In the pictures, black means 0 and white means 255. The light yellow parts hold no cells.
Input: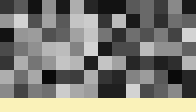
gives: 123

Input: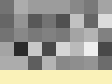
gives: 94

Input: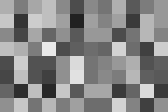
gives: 116

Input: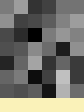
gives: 93

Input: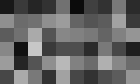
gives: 121

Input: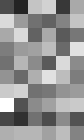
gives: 182
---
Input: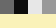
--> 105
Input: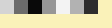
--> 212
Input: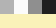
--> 179
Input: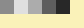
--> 139
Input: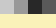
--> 201
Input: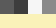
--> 90
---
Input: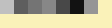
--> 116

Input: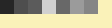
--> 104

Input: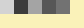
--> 114

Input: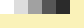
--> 161

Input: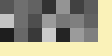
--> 104

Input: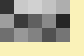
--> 130

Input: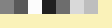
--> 130

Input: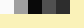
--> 80

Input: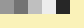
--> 151

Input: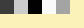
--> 164
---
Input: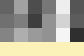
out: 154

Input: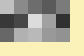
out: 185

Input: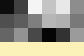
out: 72

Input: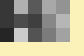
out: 83

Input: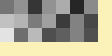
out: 186

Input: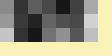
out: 23

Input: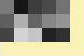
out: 197

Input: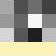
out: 30
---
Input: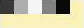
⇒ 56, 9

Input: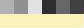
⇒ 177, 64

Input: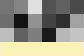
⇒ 117, 196

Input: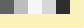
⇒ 97, 46

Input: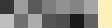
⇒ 54, 97

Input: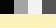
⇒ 5, 85

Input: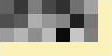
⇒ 98, 126
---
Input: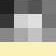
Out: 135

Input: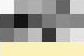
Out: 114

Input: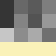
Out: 198

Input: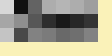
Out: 196

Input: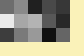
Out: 61

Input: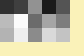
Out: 179

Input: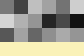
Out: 87

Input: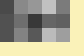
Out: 81
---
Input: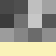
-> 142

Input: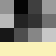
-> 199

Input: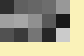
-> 203

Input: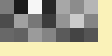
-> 84

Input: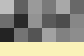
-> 141

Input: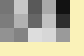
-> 154
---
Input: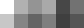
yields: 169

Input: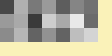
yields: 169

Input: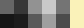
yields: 146

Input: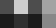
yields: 205

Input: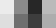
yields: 138

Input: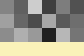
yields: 168
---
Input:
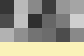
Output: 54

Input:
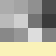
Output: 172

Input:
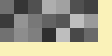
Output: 113

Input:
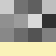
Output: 204

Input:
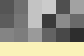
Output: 85

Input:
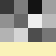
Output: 56

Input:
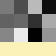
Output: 122

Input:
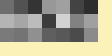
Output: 110

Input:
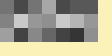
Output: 116

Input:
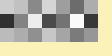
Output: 205
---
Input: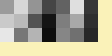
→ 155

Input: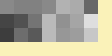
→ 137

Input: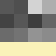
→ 87

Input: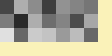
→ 70

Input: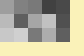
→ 158

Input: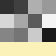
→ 48
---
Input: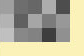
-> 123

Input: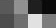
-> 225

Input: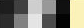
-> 76

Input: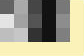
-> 18

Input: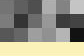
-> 60

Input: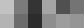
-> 157

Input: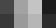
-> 182
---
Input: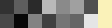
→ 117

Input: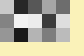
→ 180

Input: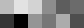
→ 119

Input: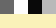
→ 253

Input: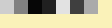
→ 226

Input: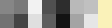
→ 19
